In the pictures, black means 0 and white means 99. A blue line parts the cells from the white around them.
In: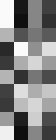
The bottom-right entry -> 22
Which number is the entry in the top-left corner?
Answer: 97
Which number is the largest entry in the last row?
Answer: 93
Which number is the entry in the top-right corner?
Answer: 25
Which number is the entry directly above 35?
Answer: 19
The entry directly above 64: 77
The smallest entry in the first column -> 16
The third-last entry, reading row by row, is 6
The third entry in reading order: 52
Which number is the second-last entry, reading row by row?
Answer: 52

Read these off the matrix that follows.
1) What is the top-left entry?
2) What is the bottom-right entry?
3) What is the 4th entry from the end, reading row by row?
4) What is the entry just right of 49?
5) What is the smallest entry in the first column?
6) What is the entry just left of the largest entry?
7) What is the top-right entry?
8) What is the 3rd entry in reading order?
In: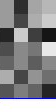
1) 60
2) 14
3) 33
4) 39
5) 14
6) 46
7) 71
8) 64

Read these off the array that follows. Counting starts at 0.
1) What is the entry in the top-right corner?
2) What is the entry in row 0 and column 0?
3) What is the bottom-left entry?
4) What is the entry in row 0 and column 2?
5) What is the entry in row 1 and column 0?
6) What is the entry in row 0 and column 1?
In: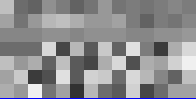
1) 48
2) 74
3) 67
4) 38
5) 63
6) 42

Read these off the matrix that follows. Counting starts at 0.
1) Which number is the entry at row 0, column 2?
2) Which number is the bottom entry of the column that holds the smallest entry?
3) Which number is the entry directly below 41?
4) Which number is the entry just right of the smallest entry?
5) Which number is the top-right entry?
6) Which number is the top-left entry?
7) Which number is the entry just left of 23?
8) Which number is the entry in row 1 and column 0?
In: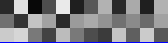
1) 3
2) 47
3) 79
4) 30
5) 69
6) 16
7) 30
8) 44

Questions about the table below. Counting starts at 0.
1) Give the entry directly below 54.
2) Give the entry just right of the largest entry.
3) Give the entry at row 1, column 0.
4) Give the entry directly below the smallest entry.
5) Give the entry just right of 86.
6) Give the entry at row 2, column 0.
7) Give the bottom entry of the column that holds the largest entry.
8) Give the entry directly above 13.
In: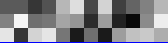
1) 78
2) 43
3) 50
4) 75
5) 28
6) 89
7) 21
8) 25

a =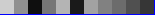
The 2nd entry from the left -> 56
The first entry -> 80
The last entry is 21

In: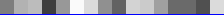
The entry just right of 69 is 73
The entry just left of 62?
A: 79
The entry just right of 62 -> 41

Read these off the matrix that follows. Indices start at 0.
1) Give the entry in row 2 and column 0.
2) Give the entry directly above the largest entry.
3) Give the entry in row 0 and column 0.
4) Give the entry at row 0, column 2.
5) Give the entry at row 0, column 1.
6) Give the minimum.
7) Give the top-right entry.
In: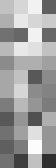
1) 44
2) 87
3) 75
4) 94
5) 83
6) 18
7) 37

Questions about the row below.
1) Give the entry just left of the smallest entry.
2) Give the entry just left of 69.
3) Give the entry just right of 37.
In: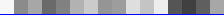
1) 33
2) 50
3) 65

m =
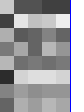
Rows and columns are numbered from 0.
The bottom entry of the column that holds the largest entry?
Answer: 65
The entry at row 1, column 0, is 25
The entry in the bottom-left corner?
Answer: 39
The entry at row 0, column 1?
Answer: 32
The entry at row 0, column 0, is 78
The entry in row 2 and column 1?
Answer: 35
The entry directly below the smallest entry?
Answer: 51
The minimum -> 17
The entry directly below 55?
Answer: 61
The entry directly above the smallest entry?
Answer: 71
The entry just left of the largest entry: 78
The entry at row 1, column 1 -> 89

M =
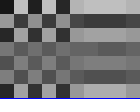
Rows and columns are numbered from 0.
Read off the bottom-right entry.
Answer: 59
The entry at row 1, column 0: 59
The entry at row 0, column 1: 74
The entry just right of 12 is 74
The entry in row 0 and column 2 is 12
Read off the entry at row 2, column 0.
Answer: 15
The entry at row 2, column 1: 63
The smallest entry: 9
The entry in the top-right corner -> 70
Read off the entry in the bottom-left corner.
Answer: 15
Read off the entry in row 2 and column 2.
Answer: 19

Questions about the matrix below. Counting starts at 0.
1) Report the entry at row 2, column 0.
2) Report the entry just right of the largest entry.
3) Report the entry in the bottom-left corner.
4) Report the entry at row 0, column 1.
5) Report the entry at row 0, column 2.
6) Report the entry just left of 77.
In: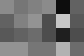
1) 34
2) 34
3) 57
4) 46
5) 50
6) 30

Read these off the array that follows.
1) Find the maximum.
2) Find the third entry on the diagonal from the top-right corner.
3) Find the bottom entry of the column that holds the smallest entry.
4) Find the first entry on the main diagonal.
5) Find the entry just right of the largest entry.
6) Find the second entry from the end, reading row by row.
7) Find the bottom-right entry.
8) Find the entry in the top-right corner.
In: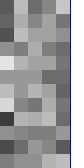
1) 88
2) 63
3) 49
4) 35
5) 70
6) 70
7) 73
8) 77

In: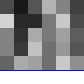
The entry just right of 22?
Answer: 75
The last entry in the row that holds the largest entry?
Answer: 29
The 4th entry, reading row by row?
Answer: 69
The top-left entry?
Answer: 29
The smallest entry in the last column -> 25
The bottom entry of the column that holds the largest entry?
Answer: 39
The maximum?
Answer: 82
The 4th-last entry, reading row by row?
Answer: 62
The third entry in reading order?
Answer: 33

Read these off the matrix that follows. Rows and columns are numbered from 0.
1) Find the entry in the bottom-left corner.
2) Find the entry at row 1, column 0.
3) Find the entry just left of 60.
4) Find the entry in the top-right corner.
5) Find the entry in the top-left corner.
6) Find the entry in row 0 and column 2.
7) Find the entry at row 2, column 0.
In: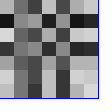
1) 74
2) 8
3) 53
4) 78
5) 70
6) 25
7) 84

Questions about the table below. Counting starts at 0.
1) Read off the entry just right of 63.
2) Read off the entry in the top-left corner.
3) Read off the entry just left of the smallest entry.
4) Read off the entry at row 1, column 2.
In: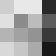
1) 57
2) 80
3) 66
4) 73

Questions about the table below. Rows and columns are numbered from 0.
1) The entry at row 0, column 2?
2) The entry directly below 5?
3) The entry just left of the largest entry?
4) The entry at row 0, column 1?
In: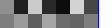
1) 79
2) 42
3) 5
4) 12

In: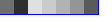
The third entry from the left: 87
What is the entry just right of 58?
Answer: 35
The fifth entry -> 69

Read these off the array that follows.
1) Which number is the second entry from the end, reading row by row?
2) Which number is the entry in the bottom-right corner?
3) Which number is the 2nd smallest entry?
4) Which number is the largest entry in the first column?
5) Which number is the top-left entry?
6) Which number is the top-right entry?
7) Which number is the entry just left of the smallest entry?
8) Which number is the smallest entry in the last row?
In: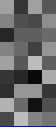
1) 51
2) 45
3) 7
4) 69
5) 62
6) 34
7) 15
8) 28
